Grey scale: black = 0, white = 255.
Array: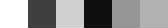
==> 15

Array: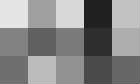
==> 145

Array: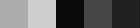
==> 10

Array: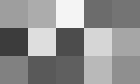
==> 95

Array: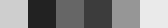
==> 60

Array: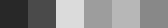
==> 157
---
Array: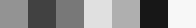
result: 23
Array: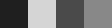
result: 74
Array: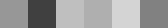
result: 212
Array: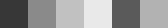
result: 90
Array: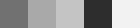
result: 45
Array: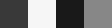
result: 25
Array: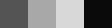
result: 216
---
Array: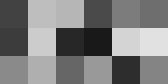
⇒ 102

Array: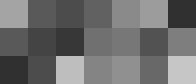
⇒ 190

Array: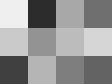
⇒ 126

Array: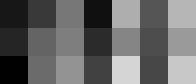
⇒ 147

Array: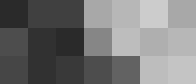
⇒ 57

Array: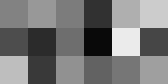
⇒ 145

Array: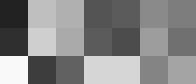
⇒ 97
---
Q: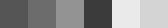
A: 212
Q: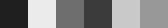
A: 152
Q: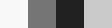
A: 202
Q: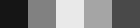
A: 73
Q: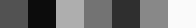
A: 250
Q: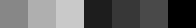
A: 0
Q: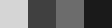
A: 26
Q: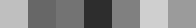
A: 155
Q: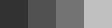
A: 192
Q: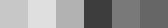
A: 102
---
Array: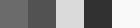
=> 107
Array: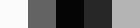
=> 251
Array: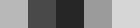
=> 184
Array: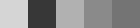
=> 213
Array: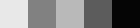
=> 232
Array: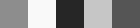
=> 141
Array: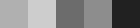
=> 176
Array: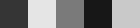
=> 53
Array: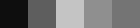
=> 14
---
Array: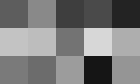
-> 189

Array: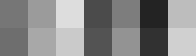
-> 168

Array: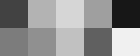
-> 144

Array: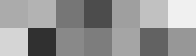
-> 48

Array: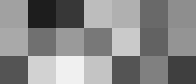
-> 112

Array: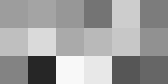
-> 218

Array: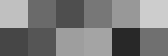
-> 85

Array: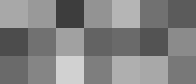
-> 113

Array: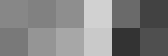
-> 149

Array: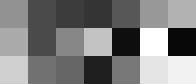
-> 74
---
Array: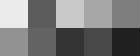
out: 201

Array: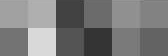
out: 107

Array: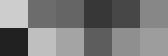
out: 55

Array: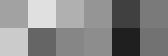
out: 149

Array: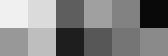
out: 160

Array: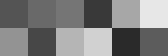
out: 57
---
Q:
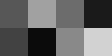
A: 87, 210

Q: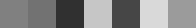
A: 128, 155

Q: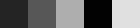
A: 36, 224

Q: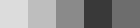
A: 220, 109

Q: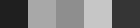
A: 31, 53

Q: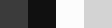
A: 59, 211
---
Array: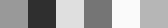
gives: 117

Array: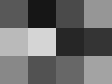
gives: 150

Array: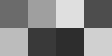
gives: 77

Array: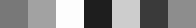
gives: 30

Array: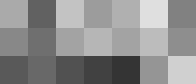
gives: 156

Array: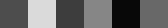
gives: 134

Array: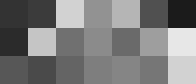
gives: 146
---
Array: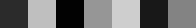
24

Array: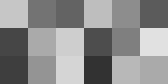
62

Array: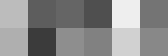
79

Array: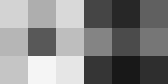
39

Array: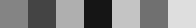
68

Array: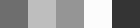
110

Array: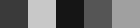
58

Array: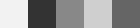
101
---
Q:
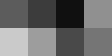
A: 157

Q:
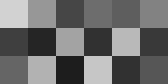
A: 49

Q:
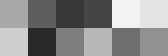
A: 183

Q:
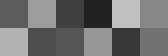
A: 150

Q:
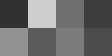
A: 90

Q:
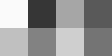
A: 130

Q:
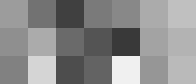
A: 57

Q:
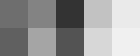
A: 83

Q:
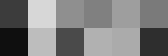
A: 177

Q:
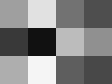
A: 17
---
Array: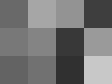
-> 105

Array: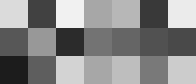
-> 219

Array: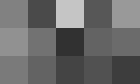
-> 129

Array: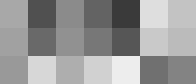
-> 168

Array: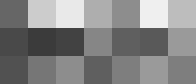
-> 102

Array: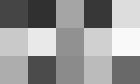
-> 69
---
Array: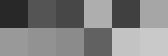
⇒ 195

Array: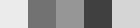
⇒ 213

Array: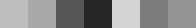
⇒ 190

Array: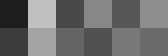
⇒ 163

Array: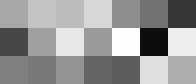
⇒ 238

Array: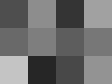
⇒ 161
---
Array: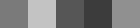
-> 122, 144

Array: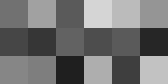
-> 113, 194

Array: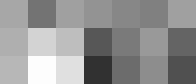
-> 167, 80

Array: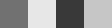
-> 113, 198

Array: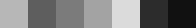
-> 183, 17

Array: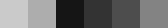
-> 202, 131

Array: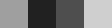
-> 159, 207

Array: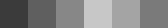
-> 59, 122

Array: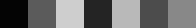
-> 4, 136
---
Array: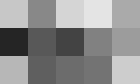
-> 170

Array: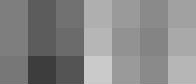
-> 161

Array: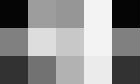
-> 5

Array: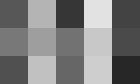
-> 67

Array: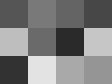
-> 71

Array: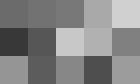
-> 208

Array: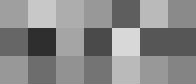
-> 138

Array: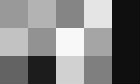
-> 15
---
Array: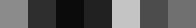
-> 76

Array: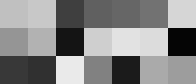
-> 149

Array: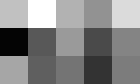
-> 132

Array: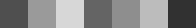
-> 142

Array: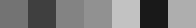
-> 131

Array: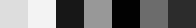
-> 108

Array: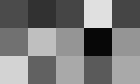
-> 113

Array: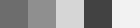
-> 143

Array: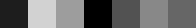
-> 102
